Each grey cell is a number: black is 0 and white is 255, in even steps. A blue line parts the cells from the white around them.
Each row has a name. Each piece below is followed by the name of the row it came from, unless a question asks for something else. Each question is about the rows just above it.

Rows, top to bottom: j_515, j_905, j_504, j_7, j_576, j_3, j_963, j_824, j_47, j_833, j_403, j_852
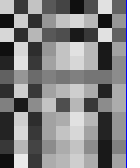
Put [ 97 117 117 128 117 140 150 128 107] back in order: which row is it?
j_3
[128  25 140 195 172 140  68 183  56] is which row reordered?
j_403

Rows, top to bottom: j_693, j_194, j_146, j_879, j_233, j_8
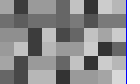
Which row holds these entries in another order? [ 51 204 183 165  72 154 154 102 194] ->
j_233
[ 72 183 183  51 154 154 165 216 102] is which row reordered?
j_8
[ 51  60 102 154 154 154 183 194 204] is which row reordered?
j_879
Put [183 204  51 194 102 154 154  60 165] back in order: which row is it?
j_693

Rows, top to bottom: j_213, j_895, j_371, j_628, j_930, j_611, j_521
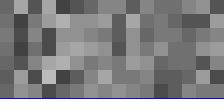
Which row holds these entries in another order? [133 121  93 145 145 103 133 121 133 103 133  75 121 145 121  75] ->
j_521
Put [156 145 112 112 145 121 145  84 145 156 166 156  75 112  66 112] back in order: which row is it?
j_628
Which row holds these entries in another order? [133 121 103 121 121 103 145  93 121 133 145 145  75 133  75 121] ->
j_371

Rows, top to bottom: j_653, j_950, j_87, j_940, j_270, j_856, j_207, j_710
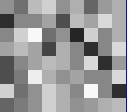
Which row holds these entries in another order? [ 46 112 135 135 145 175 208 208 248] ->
j_207
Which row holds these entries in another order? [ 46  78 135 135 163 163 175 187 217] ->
j_950
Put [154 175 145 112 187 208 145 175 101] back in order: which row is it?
j_653
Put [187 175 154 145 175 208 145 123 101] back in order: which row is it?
j_710
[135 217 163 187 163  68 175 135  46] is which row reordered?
j_940
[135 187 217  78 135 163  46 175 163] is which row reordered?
j_950

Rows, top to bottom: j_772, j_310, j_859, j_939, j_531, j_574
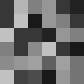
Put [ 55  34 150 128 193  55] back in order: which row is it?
j_859
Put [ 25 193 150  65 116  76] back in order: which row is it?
j_574
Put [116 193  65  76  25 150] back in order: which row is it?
j_574
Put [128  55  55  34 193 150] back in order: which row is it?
j_859
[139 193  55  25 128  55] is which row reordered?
j_939
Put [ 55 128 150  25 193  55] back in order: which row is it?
j_310

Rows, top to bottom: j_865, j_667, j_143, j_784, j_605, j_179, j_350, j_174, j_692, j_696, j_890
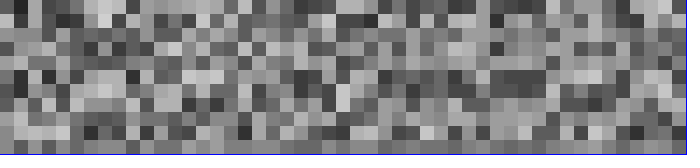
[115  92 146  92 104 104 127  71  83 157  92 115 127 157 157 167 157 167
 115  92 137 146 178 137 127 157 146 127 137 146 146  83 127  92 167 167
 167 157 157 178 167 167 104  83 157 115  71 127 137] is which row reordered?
j_605
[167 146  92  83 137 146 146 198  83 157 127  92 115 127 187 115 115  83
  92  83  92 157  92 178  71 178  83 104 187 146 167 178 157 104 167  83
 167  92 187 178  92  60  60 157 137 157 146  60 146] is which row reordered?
j_174
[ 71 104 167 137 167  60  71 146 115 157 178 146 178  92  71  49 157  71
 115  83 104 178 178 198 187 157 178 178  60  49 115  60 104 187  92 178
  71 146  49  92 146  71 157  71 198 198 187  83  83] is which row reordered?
j_179
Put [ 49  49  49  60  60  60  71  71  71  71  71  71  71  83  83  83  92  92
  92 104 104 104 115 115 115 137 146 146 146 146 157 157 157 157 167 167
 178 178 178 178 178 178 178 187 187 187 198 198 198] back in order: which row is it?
j_179
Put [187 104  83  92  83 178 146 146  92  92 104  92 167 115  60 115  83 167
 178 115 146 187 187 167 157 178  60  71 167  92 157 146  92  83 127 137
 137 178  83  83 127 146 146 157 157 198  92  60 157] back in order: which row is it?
j_174
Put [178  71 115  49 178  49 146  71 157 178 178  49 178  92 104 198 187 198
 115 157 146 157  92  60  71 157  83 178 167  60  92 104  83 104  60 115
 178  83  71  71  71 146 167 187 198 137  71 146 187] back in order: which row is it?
j_179

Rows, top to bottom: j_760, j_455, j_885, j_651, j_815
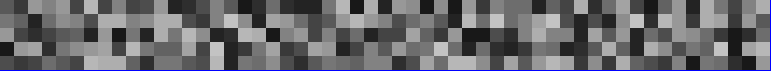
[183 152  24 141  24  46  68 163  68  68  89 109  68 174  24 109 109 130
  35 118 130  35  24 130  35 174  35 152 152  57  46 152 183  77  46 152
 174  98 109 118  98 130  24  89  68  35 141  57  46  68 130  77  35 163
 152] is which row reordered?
j_885
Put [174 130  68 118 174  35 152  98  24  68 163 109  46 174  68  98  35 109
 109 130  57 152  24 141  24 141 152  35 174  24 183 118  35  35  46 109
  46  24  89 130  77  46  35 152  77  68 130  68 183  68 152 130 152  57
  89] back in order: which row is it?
j_760
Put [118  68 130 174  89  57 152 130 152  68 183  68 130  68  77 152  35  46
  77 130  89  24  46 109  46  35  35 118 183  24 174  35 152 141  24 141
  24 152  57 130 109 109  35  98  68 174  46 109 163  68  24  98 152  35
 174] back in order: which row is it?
j_760

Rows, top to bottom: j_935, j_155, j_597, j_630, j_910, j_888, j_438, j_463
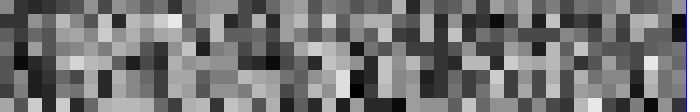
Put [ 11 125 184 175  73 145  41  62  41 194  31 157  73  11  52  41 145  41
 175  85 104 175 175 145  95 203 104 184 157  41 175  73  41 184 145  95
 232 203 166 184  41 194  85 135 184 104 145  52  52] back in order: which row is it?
j_155
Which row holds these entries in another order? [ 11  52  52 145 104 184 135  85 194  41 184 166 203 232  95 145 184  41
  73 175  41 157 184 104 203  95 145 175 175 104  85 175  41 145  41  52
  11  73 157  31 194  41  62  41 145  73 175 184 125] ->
j_155

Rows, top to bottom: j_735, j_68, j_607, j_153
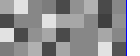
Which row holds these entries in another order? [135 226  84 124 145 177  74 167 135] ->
j_153
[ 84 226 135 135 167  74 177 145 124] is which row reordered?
j_153
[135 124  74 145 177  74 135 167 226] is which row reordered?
j_735
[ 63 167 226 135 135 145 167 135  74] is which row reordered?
j_68
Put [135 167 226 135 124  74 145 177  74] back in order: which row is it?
j_735
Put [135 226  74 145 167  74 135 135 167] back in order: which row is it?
j_607
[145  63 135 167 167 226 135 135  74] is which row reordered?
j_68

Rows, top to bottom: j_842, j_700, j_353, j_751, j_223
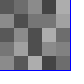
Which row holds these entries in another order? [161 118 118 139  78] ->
j_700
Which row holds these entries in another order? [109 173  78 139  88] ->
j_353
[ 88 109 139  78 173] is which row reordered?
j_353
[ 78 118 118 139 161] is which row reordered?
j_700
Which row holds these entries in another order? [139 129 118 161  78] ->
j_751
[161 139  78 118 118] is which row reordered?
j_700

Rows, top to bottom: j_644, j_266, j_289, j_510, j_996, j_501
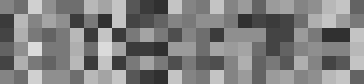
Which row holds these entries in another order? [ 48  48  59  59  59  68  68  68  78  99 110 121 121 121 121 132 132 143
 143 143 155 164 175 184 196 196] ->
j_266
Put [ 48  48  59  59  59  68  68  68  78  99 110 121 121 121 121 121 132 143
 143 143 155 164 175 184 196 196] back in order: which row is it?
j_289
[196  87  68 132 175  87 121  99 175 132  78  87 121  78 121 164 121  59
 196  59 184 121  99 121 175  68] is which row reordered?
j_996
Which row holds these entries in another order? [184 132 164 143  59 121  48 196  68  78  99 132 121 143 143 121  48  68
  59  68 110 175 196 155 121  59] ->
j_266
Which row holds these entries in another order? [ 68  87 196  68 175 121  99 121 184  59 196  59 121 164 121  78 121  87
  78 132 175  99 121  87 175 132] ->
j_996

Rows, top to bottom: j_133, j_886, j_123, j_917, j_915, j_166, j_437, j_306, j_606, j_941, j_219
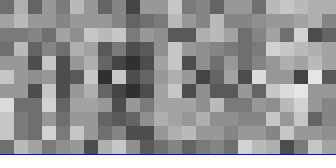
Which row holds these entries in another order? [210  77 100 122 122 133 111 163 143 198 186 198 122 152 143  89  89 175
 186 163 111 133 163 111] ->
j_123
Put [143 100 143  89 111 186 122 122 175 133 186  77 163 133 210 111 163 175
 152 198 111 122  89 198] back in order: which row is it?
j_917
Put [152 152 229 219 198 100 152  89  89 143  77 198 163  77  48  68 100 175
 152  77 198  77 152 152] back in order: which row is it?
j_437
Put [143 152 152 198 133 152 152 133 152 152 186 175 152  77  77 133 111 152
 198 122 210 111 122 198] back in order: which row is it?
j_941
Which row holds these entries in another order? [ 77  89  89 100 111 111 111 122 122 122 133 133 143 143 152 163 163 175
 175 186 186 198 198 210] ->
j_917
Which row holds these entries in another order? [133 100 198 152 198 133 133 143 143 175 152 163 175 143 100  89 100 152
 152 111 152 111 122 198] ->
j_606

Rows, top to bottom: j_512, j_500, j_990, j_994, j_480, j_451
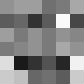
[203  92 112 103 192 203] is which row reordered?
j_451
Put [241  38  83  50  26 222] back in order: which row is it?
j_480
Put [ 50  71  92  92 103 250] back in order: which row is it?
j_500
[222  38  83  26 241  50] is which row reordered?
j_480
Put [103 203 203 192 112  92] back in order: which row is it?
j_451
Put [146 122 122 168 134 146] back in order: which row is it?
j_994

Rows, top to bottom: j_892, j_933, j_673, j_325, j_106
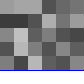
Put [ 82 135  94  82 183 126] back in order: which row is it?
j_325
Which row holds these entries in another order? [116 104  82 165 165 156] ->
j_892
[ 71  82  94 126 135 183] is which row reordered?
j_106
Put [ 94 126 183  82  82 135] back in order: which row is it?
j_325

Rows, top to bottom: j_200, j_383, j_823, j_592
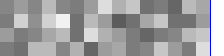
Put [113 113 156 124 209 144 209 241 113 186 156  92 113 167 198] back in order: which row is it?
j_383
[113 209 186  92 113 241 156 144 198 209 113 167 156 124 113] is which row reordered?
j_383
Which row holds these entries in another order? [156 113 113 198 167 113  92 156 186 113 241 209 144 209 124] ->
j_383
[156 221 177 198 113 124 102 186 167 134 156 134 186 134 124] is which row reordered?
j_200
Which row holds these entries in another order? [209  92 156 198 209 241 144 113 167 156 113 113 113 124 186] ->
j_383
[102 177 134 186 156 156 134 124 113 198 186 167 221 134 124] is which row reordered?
j_200
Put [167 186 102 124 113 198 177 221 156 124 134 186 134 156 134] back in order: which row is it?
j_200

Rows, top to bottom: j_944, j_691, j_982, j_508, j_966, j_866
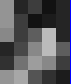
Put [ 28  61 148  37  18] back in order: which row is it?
j_691
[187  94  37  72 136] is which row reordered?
j_508

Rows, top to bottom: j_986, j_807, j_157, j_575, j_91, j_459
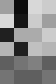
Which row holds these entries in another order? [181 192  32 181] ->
j_575
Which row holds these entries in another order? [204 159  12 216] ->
j_986
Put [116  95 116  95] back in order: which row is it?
j_459
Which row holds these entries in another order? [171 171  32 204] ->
j_157
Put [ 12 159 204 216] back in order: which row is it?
j_986
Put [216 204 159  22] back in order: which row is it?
j_807

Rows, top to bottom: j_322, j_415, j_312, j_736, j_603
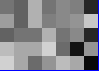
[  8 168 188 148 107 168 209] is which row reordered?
j_603
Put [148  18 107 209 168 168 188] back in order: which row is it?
j_736
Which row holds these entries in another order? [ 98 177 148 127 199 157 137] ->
j_415
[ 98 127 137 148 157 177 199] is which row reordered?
j_415
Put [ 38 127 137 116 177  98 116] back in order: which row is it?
j_322

